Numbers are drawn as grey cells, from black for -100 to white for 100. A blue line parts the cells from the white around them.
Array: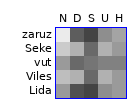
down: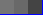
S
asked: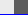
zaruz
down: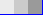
N
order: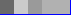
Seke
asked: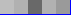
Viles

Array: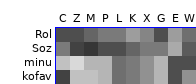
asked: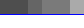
Soz
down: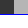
M
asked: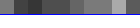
Soz
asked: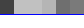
kofav
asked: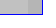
kofav
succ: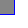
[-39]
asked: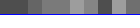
Rol

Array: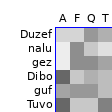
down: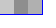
Q
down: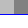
T
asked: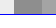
gez
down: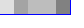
T
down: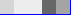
A

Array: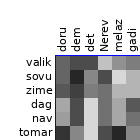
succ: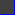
[-2]
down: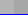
melaz
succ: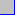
[14]
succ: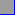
[-40]
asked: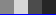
tomar

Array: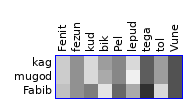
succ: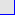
[-19]
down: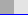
bik

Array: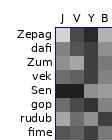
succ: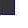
[3]
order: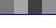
Zum

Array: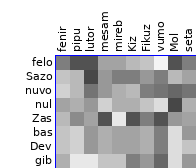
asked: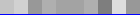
bas
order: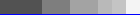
felo
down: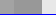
lutor
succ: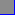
[28]
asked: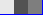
Zas
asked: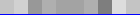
Dev
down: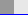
lutor

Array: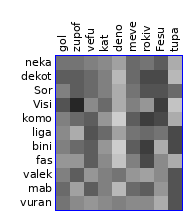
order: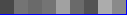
liga
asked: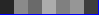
Visi

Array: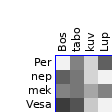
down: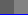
Bos
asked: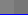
mek
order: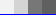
nep
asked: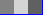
Per

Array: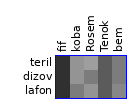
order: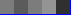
dizov
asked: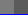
dizov

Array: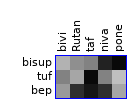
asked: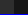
bep
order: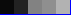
bisup
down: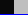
pone
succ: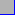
[12]
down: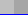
pone
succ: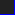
[-93]

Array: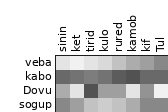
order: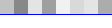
veba
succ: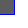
[-36]
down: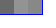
kif
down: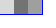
kulo
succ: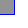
[89]
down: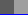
rured
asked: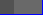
kabo

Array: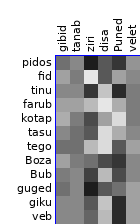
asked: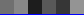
pidos
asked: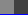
Bub
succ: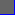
[46]
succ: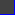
[46]
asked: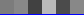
Bub

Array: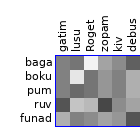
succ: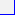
[28]
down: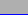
debus
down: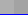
debus
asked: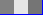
boku

